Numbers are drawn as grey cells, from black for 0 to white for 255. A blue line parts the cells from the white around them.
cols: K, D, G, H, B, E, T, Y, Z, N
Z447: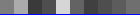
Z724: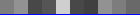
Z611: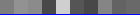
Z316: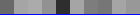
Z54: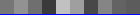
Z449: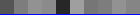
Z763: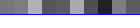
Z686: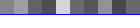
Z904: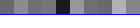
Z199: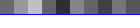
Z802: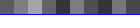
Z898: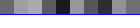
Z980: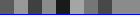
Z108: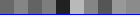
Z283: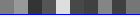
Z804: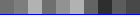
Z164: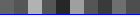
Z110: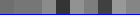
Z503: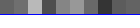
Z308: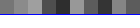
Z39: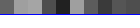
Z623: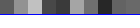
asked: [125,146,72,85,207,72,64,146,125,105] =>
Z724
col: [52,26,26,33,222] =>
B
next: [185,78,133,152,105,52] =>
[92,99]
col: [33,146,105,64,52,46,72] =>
Y

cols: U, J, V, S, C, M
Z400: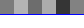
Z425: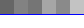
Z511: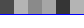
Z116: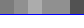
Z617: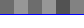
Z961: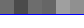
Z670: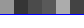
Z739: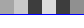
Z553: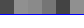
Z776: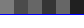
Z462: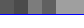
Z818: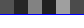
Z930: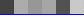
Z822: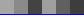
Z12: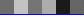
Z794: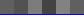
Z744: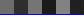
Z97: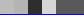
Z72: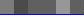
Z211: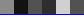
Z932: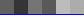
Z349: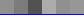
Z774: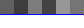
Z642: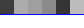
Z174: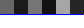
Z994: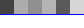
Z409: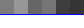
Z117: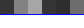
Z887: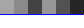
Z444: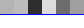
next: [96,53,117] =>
[89,188]
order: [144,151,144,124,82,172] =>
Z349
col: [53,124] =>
J
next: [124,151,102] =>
[117,61]
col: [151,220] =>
S

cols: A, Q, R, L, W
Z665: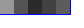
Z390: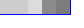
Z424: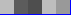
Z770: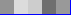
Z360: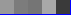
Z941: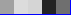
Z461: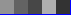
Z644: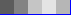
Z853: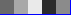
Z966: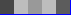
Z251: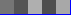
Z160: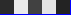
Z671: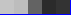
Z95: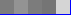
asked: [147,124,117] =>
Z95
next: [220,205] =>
[111,153]
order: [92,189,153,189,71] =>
Z966
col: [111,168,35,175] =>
L
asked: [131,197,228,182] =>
Z644

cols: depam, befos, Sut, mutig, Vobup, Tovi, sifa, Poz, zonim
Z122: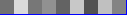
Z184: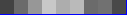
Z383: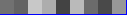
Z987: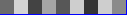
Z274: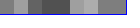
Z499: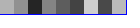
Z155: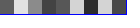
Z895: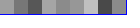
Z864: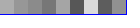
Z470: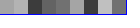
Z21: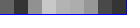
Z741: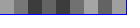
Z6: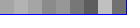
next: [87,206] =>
[52,206]
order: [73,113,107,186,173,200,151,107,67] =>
Z184
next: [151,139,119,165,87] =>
[218,93]
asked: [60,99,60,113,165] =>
Z741
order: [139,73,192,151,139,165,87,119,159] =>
Z895
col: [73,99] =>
Poz
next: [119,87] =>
[165,139]

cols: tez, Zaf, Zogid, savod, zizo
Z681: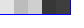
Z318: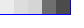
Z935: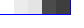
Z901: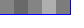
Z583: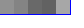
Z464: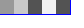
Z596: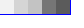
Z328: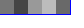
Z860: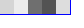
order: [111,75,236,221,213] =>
Z318
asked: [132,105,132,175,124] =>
Z901
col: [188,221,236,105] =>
Zaf
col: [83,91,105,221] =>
zizo
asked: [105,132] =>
Z901
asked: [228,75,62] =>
Z935

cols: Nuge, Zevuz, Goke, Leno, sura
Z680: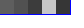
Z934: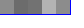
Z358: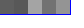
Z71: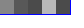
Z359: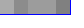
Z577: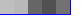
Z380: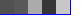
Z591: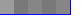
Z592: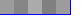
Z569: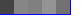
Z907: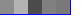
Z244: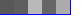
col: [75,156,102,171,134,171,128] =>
Goke
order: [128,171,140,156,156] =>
Z359

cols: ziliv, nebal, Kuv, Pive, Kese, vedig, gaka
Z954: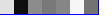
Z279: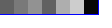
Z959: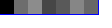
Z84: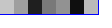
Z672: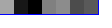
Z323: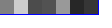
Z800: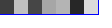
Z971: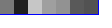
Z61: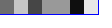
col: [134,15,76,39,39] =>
vedig
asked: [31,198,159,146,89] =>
Z971
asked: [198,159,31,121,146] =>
Z84
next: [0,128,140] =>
[76,89]
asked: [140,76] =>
Z672
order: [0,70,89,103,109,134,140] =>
Z959

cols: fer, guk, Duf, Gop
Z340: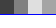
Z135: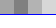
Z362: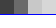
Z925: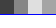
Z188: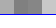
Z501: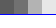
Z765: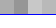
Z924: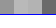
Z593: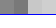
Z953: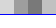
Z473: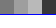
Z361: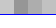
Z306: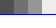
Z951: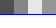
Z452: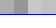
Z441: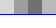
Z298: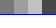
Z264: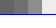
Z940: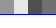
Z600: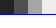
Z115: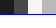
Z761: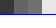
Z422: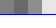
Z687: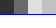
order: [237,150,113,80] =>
Z306
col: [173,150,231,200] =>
Duf
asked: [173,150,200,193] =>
Z452
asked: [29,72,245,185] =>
Z115

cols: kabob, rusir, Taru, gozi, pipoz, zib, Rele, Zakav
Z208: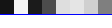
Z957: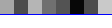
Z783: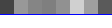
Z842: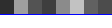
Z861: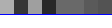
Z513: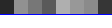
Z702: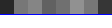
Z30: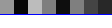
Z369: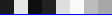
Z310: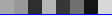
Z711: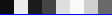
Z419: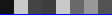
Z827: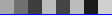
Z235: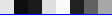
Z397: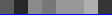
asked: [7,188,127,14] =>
Z30
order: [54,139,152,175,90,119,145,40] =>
Z513
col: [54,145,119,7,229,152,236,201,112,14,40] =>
rusir
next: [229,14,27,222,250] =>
[33,97]
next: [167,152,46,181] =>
[54,112]
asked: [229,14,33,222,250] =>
Z369
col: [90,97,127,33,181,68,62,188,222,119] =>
gozi

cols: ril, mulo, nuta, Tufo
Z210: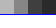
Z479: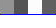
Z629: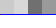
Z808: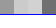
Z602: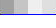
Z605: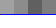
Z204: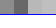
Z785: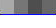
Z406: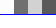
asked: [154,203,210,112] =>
Z808
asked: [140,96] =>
Z605
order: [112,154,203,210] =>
Z808
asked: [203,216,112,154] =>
Z629
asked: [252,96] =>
Z479

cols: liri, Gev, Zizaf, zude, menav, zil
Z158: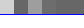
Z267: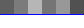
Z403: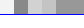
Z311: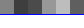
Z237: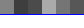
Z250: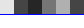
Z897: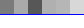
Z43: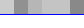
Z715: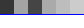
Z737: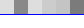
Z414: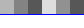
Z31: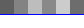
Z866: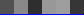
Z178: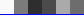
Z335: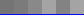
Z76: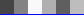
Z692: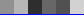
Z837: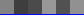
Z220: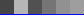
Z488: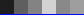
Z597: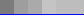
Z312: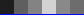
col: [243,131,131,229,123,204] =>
liri
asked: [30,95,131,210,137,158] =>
Z488

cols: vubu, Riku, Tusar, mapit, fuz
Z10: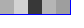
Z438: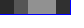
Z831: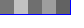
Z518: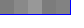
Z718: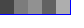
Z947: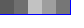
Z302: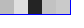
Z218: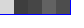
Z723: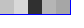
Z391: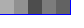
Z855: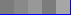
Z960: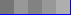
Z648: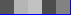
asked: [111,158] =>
Z831
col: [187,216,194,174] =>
vubu
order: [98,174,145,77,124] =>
Z391
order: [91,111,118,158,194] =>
Z947
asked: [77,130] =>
Z648
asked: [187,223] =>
Z302
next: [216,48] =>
[181,166]

